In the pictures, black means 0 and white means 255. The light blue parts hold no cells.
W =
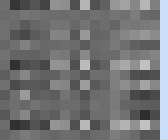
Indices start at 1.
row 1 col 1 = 110
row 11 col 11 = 109
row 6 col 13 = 127
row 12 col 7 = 117
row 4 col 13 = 134
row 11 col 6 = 104
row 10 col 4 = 93
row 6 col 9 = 136
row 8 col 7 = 113
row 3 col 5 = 107
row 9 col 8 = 83
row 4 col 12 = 119
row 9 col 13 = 141
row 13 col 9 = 183
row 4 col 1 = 112
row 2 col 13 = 112
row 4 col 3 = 72
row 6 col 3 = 99
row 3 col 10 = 103
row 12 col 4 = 90
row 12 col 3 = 135
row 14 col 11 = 109
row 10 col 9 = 83
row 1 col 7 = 142
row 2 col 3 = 117
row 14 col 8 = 107
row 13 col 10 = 78
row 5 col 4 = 112
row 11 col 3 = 104
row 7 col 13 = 169
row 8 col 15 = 75
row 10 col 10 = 107
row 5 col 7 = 109
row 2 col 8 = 110
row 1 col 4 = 84
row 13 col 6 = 148
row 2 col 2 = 109
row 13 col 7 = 143

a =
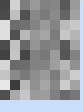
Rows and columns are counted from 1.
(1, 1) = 70
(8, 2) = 138
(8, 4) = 141
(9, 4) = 145
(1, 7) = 89
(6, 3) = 70
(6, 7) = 86
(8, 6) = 125
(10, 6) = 128
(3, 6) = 131
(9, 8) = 162
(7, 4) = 130
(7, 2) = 106
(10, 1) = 79
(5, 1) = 75
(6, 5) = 120
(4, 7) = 198
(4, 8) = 181
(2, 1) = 75
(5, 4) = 149
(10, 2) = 169
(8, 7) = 171

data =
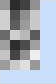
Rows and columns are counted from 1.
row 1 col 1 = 153
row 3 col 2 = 93
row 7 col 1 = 156
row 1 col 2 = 43
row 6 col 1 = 196
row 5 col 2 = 46
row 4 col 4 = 90
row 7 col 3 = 223
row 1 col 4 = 144

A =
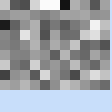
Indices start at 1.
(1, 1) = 198
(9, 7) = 197
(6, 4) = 158
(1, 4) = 212
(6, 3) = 129
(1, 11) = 162
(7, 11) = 160
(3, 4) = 176
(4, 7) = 108
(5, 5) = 125
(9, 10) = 127
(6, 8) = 119
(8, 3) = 156
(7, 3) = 105
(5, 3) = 140
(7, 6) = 152
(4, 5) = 81
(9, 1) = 169
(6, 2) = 131
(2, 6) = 142
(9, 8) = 178
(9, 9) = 151
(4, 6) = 162
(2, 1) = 144
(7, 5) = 133
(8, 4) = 90
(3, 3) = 146
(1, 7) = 19
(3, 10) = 242

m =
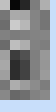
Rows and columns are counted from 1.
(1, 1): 192
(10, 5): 137
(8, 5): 155
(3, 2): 203
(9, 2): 173
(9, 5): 125
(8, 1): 159
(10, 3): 111
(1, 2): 7
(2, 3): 166
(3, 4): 133
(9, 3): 156
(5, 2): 190
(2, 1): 118
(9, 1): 119

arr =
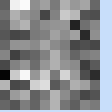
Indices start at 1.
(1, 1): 96
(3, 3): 179
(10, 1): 84
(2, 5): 69
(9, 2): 72
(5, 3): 148
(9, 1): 181
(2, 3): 152
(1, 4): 142
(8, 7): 212
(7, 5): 150
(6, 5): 129
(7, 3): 149
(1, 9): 165
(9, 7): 120
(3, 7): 151
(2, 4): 135
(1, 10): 103
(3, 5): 142
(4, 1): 86
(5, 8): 71
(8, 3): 247
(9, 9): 160
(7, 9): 61
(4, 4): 122
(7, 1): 72
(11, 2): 85
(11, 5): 140
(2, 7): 201
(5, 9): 79
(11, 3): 125
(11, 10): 122

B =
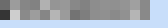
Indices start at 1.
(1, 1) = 108
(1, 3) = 134
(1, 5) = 177
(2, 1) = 53
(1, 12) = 144
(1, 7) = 152
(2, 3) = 138
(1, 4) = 130
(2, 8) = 115

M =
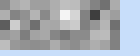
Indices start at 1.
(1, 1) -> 139
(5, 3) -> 146
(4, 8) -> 140
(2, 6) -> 177
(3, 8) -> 203
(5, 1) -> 189
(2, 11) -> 173
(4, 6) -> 134
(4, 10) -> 184
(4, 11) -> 187
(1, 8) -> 188
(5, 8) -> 141
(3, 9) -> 128
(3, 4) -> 111
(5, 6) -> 172
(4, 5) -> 168
